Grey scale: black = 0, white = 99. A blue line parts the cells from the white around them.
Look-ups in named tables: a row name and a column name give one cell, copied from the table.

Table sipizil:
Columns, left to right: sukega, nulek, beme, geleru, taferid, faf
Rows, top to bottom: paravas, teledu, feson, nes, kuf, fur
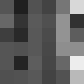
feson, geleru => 29
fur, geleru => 26
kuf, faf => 92
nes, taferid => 55
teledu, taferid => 57
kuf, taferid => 40
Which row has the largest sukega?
teledu

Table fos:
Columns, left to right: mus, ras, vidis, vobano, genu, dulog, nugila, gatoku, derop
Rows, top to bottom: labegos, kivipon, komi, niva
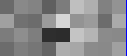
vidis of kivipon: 42
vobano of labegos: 37
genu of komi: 17
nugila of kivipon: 60
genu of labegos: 48
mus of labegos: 41
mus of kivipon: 62
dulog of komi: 76
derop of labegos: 57
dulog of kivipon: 57
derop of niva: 62
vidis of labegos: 51
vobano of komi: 18
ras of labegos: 53
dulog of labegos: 74
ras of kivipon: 44
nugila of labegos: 68

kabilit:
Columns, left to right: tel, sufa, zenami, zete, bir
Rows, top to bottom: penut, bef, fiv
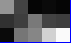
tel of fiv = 4
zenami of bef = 47
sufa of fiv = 46
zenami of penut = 2
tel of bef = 19
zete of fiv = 81
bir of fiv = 97
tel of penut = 58
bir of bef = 24
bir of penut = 2
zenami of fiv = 52
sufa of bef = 24
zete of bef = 26
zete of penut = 4
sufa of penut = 26

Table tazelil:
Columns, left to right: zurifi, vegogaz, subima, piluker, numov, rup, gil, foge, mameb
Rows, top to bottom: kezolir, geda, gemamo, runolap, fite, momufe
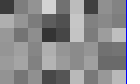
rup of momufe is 72
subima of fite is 50
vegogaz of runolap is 62
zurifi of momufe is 57
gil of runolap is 58
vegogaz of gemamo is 45
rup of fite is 54
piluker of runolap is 68
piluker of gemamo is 20
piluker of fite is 70
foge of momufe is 59
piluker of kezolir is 82
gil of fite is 62
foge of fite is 41

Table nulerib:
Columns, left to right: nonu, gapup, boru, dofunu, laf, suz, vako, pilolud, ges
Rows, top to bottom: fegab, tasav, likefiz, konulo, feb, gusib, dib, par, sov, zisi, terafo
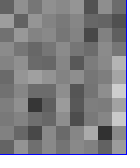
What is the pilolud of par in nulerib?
48
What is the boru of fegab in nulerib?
46
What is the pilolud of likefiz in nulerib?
50
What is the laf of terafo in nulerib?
45
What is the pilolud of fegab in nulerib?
55
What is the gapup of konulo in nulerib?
46
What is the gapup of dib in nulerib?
52
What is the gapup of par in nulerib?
56
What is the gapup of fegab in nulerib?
56
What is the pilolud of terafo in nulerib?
38
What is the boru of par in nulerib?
21
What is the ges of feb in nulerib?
70
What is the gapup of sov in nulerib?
51
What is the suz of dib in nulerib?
33
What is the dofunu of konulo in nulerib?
46
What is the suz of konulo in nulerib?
46
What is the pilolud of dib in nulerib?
55
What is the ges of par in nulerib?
63
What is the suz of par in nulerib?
34
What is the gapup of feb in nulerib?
56

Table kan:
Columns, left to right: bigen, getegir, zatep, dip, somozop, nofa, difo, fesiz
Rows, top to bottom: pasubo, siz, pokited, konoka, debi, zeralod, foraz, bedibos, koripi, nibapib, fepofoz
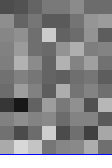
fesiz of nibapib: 65
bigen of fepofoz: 66
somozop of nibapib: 29
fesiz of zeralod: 36
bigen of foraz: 42
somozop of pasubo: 47
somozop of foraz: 67
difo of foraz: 51
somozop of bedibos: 47
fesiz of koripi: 35
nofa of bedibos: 56
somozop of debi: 69
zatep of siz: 46
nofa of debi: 51
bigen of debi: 49
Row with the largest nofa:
konoka

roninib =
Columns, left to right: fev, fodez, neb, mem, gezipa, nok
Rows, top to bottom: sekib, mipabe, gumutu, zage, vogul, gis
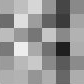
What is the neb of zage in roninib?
66
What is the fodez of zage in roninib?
92
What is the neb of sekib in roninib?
83
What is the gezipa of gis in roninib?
40
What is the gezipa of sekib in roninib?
27
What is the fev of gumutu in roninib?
73
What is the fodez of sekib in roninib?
74
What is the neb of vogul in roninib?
78
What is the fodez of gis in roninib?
69

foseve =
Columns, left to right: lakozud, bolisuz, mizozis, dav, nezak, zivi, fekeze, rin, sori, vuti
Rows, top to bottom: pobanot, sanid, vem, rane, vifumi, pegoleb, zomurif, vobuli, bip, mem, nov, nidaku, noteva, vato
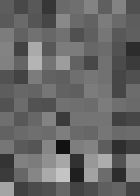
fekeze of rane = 40
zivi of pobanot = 43
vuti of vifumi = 23
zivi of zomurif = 37
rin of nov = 36
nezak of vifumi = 61
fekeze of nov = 51
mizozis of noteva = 52
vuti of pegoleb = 31
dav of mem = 42
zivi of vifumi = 38
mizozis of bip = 40
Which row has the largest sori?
pobanot

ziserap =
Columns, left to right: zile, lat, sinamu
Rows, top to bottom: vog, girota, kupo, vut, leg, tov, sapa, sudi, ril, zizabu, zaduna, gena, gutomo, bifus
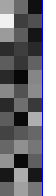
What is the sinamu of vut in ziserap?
16
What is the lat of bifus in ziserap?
62
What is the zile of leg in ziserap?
36
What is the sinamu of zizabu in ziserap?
40
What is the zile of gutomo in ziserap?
9
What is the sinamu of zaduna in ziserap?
46
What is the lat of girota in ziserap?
24
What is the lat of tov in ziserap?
3
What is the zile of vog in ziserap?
64
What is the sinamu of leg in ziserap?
38
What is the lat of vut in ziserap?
24
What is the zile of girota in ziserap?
93
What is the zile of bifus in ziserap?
40
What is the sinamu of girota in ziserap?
31
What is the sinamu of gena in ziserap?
37
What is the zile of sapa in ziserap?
53
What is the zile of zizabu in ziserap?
26
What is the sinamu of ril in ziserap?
68
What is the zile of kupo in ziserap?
60
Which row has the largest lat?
gutomo

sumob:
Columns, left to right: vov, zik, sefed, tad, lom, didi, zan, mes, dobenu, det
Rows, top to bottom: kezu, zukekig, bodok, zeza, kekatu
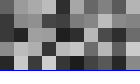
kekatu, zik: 78
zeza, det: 79
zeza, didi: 76
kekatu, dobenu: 15
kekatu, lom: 21
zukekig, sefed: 56
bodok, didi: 18
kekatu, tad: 80
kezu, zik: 60
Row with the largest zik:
kekatu

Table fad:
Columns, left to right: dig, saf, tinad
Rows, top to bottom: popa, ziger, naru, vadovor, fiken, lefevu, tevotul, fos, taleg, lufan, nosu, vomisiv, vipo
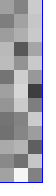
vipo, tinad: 50
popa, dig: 62
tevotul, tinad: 24
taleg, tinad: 79
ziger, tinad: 77
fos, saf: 79
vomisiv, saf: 44
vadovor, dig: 72
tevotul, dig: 62
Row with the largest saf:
vipo

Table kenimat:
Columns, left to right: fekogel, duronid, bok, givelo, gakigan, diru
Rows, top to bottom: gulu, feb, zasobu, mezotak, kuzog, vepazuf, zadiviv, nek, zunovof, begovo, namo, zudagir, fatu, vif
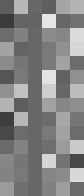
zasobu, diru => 85
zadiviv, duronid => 75
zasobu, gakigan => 52
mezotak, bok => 40
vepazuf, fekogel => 33
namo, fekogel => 41
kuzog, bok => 40
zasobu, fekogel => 42
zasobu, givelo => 54
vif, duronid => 43
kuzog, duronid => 46
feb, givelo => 89
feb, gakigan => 40
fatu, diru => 84
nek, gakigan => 52
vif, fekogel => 60
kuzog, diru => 42
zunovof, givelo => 42
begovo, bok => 40

